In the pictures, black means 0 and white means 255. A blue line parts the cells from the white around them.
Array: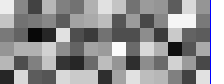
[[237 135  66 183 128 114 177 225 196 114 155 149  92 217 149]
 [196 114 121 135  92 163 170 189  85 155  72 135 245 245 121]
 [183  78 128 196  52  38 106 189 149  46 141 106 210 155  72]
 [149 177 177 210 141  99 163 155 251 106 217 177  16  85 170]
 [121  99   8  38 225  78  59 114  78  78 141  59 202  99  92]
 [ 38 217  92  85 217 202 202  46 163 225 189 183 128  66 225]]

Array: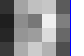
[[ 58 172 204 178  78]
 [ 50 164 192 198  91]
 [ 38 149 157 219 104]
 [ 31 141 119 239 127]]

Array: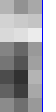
[[217 223 236]
 [210 202 196]
 [180 146 168]
 [139 111 153]
 [132 103 153]
 [117  83 160]
 [ 97  62 168]
 [ 76  49 180]]

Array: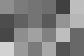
[[210 154 123 168  83 104]
 [142 123 116 110  64 190]
 [ 77  97 116  90 148 183]
 [ 71 142 161 129 190 104]]

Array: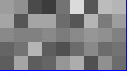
[[165  86 165 165 108  86 181 123 157]
 [157 144  74  60 115 219  86 188 181]
 [137 129 129 137 123 137 150 144 129]
 [101 115 181  93  80 108 137 108 115]
 [ 93 165  93 101 150 173  80 144 108]]

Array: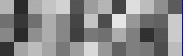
[[181  42 173 196 210  84 157 181  69 222 188 143  91]
 [135  42 143 173 135  63 120 112 173 127  49  84 203]
 [112  55 112 173 135  69 196  77 229 151 104  98 203]
 [ 49 165 188 165 120 157 216 151  98 127 120  77 188]]

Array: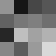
[[148  22  71  86]
 [135  92 154 217]
 [ 98 119 127 111]
 [ 38 191 162 178]]
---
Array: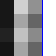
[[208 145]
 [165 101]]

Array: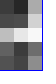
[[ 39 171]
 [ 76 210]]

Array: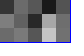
[[107  87]
 [ 97  40]]

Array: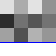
[[171 227]
 [114  85]]

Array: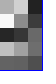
[[208  34]
 [140  60]]

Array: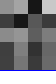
[[164  22]
 [ 23  88]]

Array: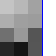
[[184 162]
 [159 156]]

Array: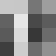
[[199 118]
 [230  73]]
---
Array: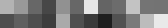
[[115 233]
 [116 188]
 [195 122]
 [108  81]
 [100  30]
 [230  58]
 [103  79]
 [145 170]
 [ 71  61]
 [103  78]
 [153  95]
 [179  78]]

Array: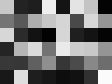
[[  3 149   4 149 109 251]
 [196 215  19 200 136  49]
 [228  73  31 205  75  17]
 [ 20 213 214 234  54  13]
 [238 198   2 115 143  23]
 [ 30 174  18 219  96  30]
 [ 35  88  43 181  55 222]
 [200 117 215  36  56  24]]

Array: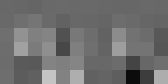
[[104 100  88  86 110 173]
 [105 102 108 116 103  61]
 [103 106 114 116  68  12]
 [103 109 140 158 108  94]
 [104 101  98 100 104 100]
 [105 103 109 111 104  97]
 [105 104 120 127 133 174]
 [106  98  81  71 127 130]
 [105 106 132 143 131 196]
 [101 117 128 123  89  96]
 [103 111 146 161  90  92]
 [104 105 111 109 108 110]]

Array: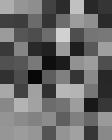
[[ 53  42 120 159  78  39  40  55 154 137]
 [ 40 143 117  89 157 138 118  24 104  54]
 [193 156  78  29 146  52 180 157 128 161]
 [ 43 109 209 156  27 128 183 115  95 148]
 [ 66  52 109  33  14  94  48 108 140  84]
 [142 107  77  41 121   8 161 162 130 150]
 [149  61  86 133  86  77  66 179 139 156]
 [174  64 155  57  81  49 168 136 148 150]]

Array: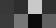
[[ 48  96]
 [201  12]
 [ 46 119]
 [ 56  59]]

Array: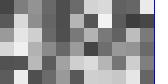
[[234  71 122 106 127 101]
 [102  61 189 148 206 230]
 [ 97  91  98 152 117 199]
 [217 242 121 110 181 205]
 [211  85 179  69 219 207]
 [107 181 121 155 207  88]
 [ 78  78  79 104 162 153]
 [105 101 105 138  92 107]
 [147 142 207 178 185  79]
 [126 217 229 240  84 236]
 [ 69  89 154 214  82  92]]
